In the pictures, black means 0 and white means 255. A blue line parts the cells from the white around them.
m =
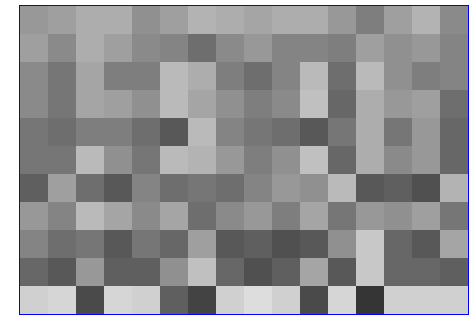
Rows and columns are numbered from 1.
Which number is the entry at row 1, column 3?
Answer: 173
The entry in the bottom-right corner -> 208
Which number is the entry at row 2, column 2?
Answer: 138
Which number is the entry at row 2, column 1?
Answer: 159
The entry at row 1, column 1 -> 152
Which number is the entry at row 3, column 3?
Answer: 165
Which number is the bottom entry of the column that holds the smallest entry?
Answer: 53
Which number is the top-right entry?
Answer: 138
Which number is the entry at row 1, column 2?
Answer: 159
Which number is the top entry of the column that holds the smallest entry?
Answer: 126
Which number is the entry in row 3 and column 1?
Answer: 138
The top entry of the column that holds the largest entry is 165
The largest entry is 221
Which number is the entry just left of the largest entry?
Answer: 208
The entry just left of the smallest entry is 214

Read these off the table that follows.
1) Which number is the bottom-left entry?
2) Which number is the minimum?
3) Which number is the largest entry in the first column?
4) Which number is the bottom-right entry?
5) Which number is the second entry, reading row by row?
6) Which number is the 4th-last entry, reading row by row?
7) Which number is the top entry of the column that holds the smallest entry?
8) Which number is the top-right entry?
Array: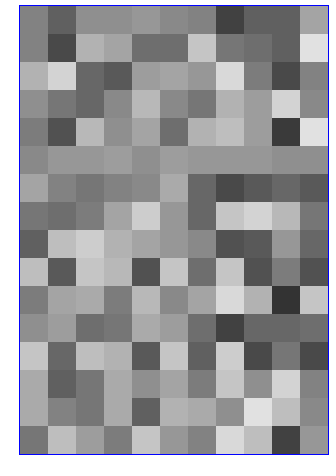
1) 118
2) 51
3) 197
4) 151
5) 96
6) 217
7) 96
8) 164

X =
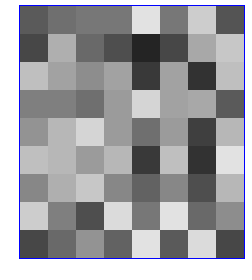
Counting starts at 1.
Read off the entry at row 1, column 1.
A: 90
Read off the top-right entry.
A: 84
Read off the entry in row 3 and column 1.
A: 191
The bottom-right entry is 71
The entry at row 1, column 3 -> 119
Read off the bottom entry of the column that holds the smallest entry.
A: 226
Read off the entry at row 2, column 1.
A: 71
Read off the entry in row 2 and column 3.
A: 105
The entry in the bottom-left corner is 71
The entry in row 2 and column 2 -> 175
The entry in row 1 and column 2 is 111
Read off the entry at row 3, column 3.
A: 141

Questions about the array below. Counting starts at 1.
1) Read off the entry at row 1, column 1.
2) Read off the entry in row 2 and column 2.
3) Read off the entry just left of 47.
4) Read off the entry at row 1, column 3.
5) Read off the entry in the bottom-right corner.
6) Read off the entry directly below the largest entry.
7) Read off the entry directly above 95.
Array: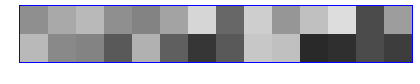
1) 143
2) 137
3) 41
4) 185
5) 61
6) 47
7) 163
